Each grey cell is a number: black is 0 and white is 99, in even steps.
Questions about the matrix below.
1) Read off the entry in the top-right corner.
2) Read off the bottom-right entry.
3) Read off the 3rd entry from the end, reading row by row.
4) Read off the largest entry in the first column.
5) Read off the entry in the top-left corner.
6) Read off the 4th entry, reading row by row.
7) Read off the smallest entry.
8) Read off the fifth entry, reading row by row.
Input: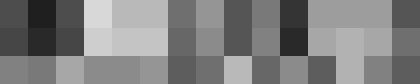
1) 33
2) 36
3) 69
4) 50
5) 30
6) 84
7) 12
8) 72

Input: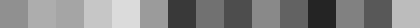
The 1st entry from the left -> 56
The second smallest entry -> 22
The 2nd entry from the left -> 67
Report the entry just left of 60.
85

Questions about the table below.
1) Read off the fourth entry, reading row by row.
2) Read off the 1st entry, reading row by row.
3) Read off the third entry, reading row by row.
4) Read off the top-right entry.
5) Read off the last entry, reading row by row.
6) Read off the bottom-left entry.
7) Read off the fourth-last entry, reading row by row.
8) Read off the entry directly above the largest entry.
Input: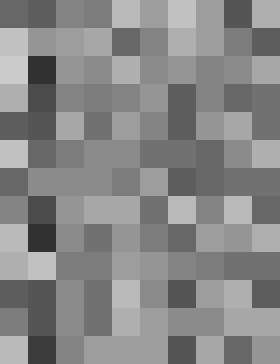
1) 48
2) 40
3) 51
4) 68
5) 58
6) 72
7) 33
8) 75

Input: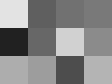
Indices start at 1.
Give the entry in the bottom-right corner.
70
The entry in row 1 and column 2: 37
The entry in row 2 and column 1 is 13
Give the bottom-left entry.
67
